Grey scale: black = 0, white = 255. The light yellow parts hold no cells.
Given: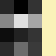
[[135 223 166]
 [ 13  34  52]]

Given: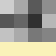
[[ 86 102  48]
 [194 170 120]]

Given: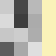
[[218  62 171]
 [199 205 173]]

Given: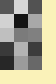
[[210  20 168]
 [191 123 128]]

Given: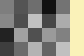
[[136  78 193]
 [ 34 161  80]]

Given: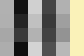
[[176  36 192]
 [167  57 178]]

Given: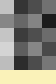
[[134 103 132]
 [197  60  78]]
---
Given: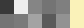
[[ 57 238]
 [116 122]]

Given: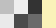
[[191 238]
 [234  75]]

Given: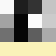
[[249  30]
 [163   5]]

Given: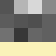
[[ 84 181]
 [ 92  84]]

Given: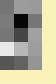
[[117 156]
 [123   6]]

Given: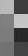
[[185  61]
 [128 197]]
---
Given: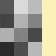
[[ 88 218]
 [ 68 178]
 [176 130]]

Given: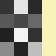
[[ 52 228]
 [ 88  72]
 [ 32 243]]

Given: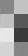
[[134 194]
 [193  88]
 [231  58]]

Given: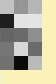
[[194 149]
 [ 30 227]
 [101 106]]

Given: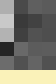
[[175  74]
 [201  58]
 [179  64]]

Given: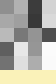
[[143 177]
 [168 159]
 [186 120]]

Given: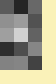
[[ 91  37]
 [144 156]
 [159 209]]

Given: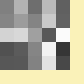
[[128 179]
 [133 156]
 [211 216]]

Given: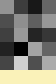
[[147  61]
 [ 78 143]
 [ 64 153]]
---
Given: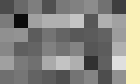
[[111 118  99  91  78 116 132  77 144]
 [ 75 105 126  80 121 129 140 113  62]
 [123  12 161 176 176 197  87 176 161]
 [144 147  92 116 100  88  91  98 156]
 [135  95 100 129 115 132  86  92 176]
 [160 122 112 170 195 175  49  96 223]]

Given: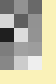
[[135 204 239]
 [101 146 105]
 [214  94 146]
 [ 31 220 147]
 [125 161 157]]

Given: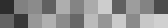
[[100  56 152 176 139 103 187 150 202 138 199 208]
 [ 45 129 139  96 174 132 171 205  96 157 131  75]]

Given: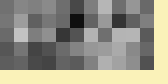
[[ 93  99  73  68  99  91 129 176 162 142  81]
 [113 134 128 138 110  72 126 182 110 150 105]
 [118 157  96 119 105  15  99 153  52  97 127]
 [106 194 126 144  54  83 179 111 180 181  90]
 [ 86 117  68  81 107 132 151 156 170 137 103]]

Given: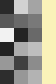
[[ 45 151 179]
 [ 42 210 164]
 [ 88 105 121]
 [242  35 105]
 [ 34 172 190]
 [152  64 140]]

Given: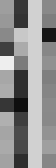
[[162  45 209 134]
 [158  55 209 137]
 [152  51 209 126]
 [137 200 209  22]
 [ 63 171 209 135]
 [238 124 209 145]
 [167  46 209 127]
 [172  46 209 133]
 [ 54  14 209 138]
 [176  62 209 137]
 [165  75 209 147]
 [170  72 209 159]]

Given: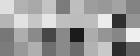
[[124 153 175 111 138 108 178 201  43  98]
 [223 177 168 195 123 190 157 152 163 131]
 [181 226 198 229 191 188 189 236  47 148]
 [119 174 138  70 137  27 172 149 134 239]]

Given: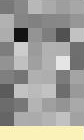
[[101 172 171 179 193 162]
 [120 136 184 170 158 167]
 [177 133 129 135 136 150]
 [173  19 148 126  81 194]
 [125 204 155 177 176 111]
 [147 192 160 178 229 110]
 [127 117 176 174 123 164]
 [ 91 194 186 194 109 153]
 [108 119 180 159 148 169]]
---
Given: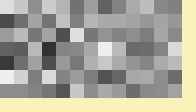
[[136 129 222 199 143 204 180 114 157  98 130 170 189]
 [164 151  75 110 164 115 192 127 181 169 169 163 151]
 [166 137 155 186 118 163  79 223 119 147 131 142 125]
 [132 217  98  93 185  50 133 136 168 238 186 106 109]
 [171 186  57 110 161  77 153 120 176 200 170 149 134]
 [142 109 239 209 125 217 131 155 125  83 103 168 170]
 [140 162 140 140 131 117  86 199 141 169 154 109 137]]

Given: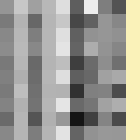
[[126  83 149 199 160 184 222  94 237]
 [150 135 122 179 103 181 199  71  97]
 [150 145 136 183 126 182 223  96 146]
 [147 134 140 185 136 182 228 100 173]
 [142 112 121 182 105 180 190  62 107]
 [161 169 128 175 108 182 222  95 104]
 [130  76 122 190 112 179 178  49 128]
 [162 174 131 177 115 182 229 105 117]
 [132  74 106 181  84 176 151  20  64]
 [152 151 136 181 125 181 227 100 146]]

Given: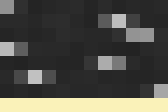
[[ 39  41 146  48  36  39  41  43  37  43  37  40]
 [ 39  38  42  42  39  44  45  40  36  91 190  65]
 [150  45  37  40  37  39  44  42  40  40  49 147]
 [ 41  43 185  94  42  41  41  37  40  38  36  35]
 [ 37  41  37  35  39  39  37  37  54 172 121  42]
 [ 37  39  41  73 193  78  39  41  42  38  39  37]
 [ 51 166  37  40  37  41  43  40  40  42  40  39]]

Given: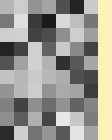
[[ 35 202 181 204 147 164  80]
 [189 118 120 224  58  26 217]
 [206 158 206 208  66  77 143]
 [137  66  34  66 208  98 201]
 [ 88 167  84 161 209 178  47]
 [ 80  69 194 183 202 184 173]
 [164  60 148 184 205 147 170]
 [ 99 133 129  67 142 108 145]
 [199 124 142  93 176  70 231]
 [227 164  43 207 115 150  88]]

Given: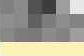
[[158 231 129 139  81  61]
 [141 130 143 138  97 124]
 [131 158 136 124 121 139]]

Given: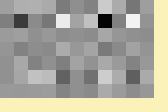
[[118 158 159 175 176 170 123 143 130 203 171]
 [243 147 127  59 139 119 235 163 192   4 129]
 [144 141 155 159 144 152 141 144 140 167 150]
 [162 148 149 130 141 138 171 152 164 122 138]
 [131 152 145 168 130 144 127 163 146 169 154]
 [ 95 170 145 166 193 188  98 144 113 205 172]
 [141 151 153 152 154 156 132 144 138 170 155]]

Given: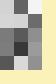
[[100 244 211]
 [212 108 214]
 [ 90 143 123]
 [ 56 155 125]
 [217 145  87]]
